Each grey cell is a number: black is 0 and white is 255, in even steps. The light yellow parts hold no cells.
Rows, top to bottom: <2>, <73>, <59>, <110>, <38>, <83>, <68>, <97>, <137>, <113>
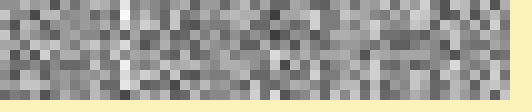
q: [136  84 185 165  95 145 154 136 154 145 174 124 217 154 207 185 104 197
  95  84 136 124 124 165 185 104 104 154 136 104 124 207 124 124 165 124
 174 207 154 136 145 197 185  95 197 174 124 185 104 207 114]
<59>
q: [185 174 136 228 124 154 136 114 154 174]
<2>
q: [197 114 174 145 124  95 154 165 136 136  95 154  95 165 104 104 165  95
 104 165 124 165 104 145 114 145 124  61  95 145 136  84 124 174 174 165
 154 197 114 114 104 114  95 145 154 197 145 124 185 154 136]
<110>

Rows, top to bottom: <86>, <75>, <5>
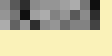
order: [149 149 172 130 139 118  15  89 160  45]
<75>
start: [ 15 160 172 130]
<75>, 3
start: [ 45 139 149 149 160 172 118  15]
<86>, 3
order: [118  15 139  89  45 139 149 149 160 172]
<86>
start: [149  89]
<75>, 7

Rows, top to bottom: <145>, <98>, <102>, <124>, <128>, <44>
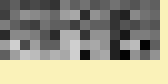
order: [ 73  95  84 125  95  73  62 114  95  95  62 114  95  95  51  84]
<102>
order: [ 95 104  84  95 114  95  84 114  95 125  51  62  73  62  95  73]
<145>
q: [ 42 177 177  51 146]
<124>
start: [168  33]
<44>, 11
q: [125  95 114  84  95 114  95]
<145>

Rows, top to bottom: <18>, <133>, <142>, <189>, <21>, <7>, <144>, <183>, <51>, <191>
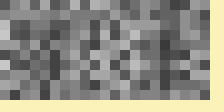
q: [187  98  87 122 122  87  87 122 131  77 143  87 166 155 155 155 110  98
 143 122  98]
<142>
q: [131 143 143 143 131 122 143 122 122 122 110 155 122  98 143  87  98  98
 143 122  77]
<133>

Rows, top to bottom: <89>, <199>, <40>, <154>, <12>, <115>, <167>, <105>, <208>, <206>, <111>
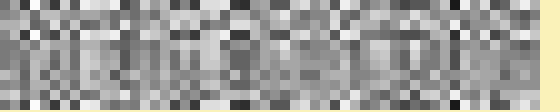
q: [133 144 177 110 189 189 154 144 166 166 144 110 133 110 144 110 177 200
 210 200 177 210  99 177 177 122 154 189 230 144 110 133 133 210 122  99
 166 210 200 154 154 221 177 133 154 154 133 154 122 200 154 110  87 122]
<199>
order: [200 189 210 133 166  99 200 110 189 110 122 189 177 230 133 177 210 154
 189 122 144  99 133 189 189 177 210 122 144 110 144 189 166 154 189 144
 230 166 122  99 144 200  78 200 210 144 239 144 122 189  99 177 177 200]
<206>
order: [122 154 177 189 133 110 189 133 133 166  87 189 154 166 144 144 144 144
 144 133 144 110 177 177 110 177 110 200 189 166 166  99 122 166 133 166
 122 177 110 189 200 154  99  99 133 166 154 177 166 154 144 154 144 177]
<208>
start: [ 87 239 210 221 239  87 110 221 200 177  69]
<154>, 8

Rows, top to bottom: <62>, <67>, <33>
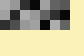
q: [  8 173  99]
<33>
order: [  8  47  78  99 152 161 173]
<33>
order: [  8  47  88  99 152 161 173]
<62>
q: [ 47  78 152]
<33>
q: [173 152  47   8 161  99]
<62>
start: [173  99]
<33>, 6

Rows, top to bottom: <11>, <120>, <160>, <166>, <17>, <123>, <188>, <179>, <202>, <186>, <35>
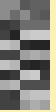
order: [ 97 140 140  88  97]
<11>
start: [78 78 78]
<202>, 3
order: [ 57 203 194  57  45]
<179>
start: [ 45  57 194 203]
<179>, 1
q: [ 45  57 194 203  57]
<179>
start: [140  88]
<11>, 2
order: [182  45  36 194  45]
<188>

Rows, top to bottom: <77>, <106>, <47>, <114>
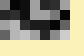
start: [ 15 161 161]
<106>, 3
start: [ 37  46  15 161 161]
<106>, 1
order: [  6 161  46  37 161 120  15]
<106>
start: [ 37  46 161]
<77>, 5

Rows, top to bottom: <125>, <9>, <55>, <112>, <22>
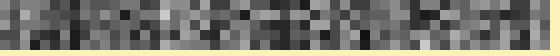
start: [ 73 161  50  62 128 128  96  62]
<55>, 20
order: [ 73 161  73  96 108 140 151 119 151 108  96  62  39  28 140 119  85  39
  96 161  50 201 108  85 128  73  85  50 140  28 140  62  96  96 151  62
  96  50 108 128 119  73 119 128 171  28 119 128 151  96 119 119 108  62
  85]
<22>

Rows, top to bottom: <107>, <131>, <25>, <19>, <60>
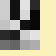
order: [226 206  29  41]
<19>
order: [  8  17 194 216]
<25>

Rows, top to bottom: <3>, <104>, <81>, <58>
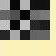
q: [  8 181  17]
<3>
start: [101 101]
<58>, 4
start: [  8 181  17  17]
<3>, 2
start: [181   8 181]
<3>, 1
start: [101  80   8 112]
<104>, 1
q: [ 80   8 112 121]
<104>

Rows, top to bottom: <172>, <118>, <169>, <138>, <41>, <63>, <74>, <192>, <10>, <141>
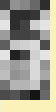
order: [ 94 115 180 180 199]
<10>
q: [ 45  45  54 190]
<118>

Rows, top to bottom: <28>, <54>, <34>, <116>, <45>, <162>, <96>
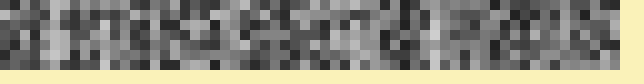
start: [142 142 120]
<54>, 32
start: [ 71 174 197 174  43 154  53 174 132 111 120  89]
<162>, 4
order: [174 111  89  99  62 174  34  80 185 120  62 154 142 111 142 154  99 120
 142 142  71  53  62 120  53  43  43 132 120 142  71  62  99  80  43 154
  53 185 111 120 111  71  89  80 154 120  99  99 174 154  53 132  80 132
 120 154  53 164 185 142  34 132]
<28>

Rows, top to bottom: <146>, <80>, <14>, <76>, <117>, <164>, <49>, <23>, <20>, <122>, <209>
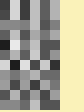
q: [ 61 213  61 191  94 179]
<146>
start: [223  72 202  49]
<49>, 3
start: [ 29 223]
<49>, 2

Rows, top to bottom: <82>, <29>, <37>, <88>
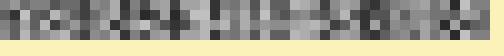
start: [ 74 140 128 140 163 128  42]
<37>, 39
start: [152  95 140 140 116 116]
<29>, 40
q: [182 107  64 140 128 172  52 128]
<88>
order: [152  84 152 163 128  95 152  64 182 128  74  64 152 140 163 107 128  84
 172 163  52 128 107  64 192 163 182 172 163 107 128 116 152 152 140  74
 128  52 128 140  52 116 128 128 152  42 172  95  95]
<82>
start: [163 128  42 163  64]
<37>, 43
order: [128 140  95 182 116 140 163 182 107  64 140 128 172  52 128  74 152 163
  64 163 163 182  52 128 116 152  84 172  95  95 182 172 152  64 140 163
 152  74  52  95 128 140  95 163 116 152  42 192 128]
<88>
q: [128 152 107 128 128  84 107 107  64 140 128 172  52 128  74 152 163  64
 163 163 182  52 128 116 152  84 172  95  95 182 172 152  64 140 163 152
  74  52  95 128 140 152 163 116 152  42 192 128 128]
<82>

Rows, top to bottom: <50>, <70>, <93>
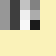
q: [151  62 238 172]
<70>
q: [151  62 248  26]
<93>

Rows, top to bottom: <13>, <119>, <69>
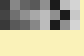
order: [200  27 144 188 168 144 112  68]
<119>
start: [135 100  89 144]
<13>, 2
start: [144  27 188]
<13>, 5
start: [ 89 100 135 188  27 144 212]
<69>, 2

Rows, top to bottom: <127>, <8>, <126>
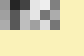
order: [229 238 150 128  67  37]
<127>
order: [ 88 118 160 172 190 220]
<126>

